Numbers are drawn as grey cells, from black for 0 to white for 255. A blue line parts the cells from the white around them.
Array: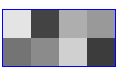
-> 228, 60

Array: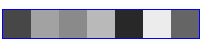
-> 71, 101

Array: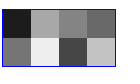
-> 28, 195

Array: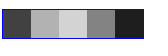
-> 65, 30

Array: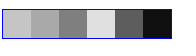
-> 197, 16

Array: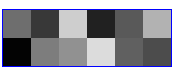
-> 110, 76

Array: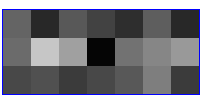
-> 100, 59

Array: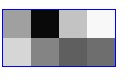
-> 160, 110

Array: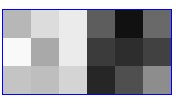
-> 183, 141
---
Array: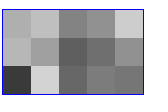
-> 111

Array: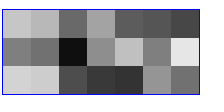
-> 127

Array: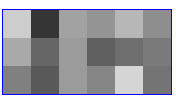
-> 110

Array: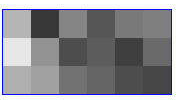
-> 63

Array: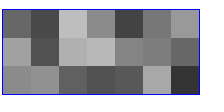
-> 125

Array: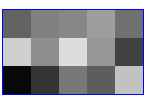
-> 150

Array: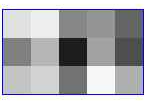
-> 162

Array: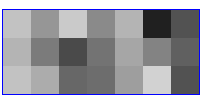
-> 131

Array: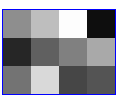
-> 128
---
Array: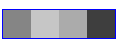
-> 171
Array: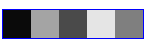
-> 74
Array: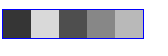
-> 78
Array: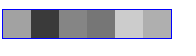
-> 133
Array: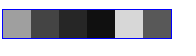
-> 38
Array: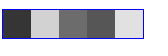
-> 108
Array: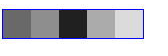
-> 32
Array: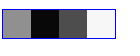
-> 77
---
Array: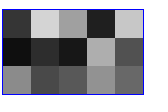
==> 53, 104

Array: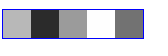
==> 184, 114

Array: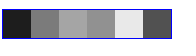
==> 29, 81

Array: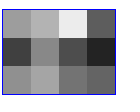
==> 157, 100

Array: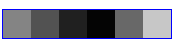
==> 132, 199

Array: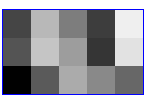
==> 69, 103

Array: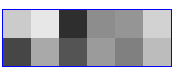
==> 203, 188

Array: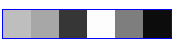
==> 190, 12

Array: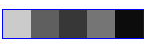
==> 203, 12

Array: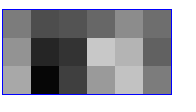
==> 124, 124
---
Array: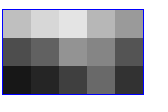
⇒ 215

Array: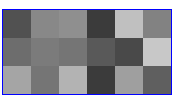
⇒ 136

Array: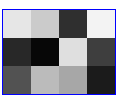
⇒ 203

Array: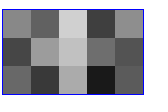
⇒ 97

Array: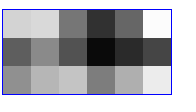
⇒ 217

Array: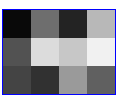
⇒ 110

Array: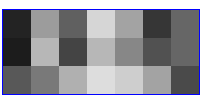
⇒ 156

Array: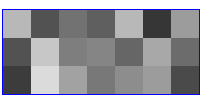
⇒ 82

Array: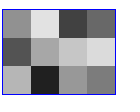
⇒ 226

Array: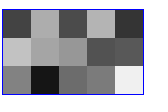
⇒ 173
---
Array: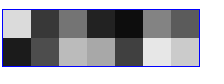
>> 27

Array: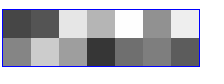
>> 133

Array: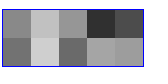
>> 114

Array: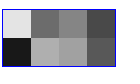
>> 24

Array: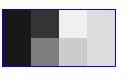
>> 24

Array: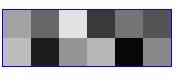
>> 189
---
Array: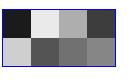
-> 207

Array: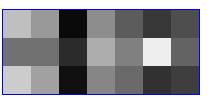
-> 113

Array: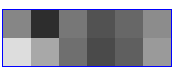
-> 221

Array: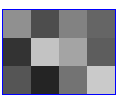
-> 51

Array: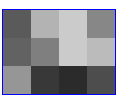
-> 98

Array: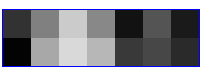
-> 3

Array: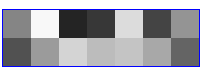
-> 81

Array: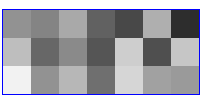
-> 190

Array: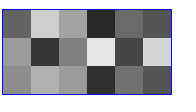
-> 155
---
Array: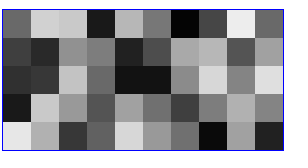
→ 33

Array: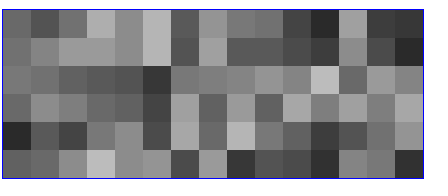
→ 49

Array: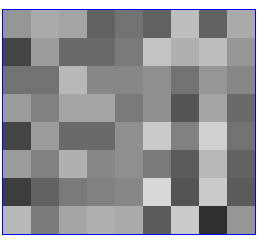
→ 150

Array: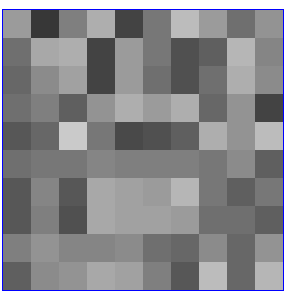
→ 182

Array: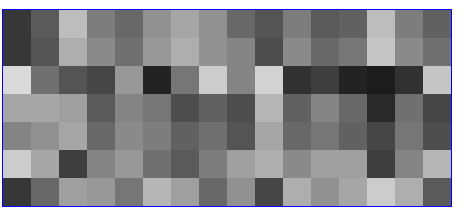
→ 90
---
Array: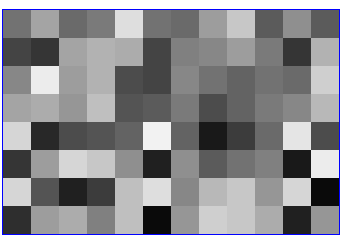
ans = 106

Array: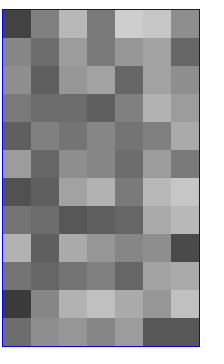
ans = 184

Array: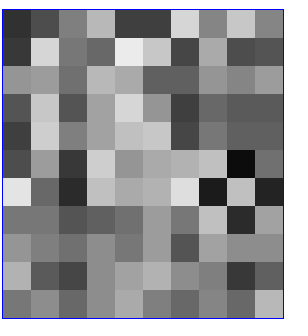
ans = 127

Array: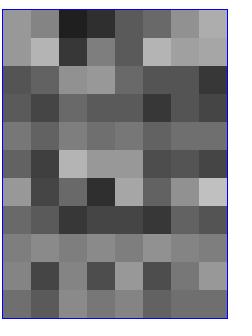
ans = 31

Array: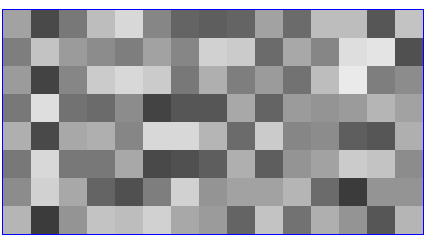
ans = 120
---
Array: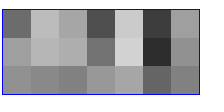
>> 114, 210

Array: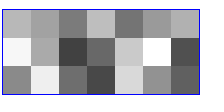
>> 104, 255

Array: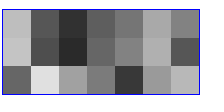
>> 102, 224

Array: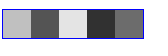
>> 228, 228

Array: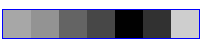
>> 71, 206

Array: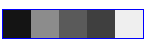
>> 90, 239
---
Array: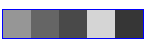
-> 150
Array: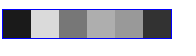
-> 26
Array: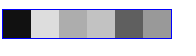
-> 17
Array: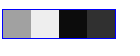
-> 161
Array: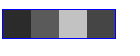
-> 43
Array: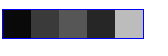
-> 9
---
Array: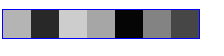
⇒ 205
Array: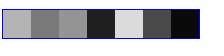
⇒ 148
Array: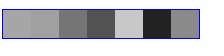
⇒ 117
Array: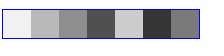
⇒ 142
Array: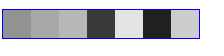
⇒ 183
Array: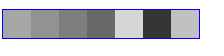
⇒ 126
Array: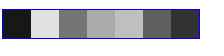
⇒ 117
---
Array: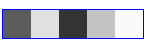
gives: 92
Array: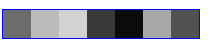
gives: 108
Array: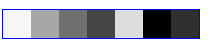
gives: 246
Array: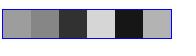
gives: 157
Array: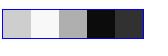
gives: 206
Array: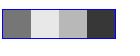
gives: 118
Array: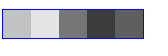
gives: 194
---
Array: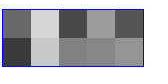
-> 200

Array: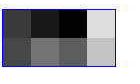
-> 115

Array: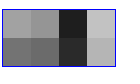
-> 107

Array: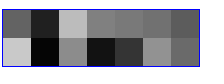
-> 5

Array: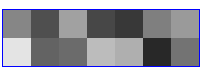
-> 99

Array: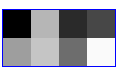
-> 197
